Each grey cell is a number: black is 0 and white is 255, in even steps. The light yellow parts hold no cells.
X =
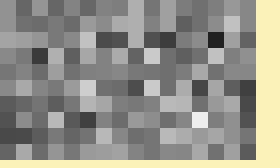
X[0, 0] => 146
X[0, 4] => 131
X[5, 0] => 137
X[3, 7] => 171
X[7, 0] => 82
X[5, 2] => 133
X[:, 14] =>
[152, 193, 160, 127, 136, 94, 169, 144, 144, 160]
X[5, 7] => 108
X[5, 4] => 155
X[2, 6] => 75
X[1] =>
[146, 112, 108, 121, 107, 154, 139, 171, 175, 129, 160, 95, 112, 140, 193, 135]
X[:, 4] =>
[131, 107, 137, 95, 113, 155, 119, 89, 101, 119]
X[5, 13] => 166
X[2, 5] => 193
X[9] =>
[100, 169, 108, 149, 119, 154, 157, 162, 131, 117, 136, 134, 168, 113, 160, 91]
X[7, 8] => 153
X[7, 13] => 126
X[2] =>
[164, 159, 149, 121, 137, 193, 75, 81, 175, 80, 61, 124, 140, 33, 160, 99]
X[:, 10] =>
[160, 160, 61, 111, 111, 111, 185, 111, 185, 136]
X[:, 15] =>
[135, 135, 99, 144, 135, 64, 73, 82, 117, 91]
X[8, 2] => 92
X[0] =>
[146, 102, 149, 102, 131, 103, 130, 126, 175, 117, 160, 124, 112, 126, 152, 135]
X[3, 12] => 112
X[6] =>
[91, 102, 116, 93, 119, 180, 166, 126, 120, 129, 185, 182, 112, 153, 169, 73]
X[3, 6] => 130

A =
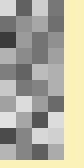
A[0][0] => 217
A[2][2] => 116
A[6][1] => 220
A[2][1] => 155
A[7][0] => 225
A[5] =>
[200, 121, 131, 176]
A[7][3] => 220
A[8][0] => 75
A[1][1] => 146
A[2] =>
[59, 155, 116, 144]
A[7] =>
[225, 166, 84, 220]
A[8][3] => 208

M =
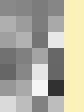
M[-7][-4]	137
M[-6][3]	169
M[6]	[218, 189, 129, 189]
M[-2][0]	150
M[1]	[175, 156, 125, 169]
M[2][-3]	178
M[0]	[137, 132, 124, 134]

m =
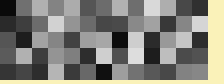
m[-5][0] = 10
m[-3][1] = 29
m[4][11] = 130
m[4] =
[53, 69, 45, 181, 58, 104, 16, 158, 114, 88, 72, 130, 135]
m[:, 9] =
[217, 162, 43, 29, 88]
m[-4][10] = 56
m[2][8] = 206
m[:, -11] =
[176, 108, 163, 62, 45]
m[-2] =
[91, 177, 62, 148, 127, 45, 207, 80, 221, 29, 190, 75, 82]
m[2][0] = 85
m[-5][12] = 48
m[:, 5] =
[85, 107, 159, 45, 104]
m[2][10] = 153
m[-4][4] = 148
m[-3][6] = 167
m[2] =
[85, 29, 163, 133, 66, 159, 167, 13, 206, 43, 153, 197, 45]

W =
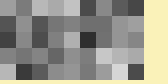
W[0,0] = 158
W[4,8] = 75
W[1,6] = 111
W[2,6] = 113
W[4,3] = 140
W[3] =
[130, 117, 132, 102, 143, 125, 199, 181, 170]
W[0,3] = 170
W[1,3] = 118
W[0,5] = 75
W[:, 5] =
[75, 111, 47, 125, 121]
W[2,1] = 136

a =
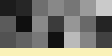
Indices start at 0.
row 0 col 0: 28
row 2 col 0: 82
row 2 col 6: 65
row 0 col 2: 111
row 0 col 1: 38
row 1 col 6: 36
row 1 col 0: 91

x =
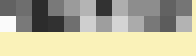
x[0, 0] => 98
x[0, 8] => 141
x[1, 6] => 158
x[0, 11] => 117
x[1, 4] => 111
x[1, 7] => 212
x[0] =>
[98, 110, 44, 121, 155, 180, 50, 174, 141, 141, 98, 117]

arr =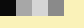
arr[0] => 10
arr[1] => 167

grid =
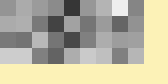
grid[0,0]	148
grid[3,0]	204
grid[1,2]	122
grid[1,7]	100
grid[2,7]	158
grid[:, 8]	[132, 145, 160, 183]
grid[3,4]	172
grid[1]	[170, 175, 122, 68, 161, 117, 156, 100, 145]
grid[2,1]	114
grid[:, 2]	[155, 122, 184, 129]

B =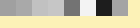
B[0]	159
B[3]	198
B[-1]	164

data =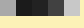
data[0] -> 169
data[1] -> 28
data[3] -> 65
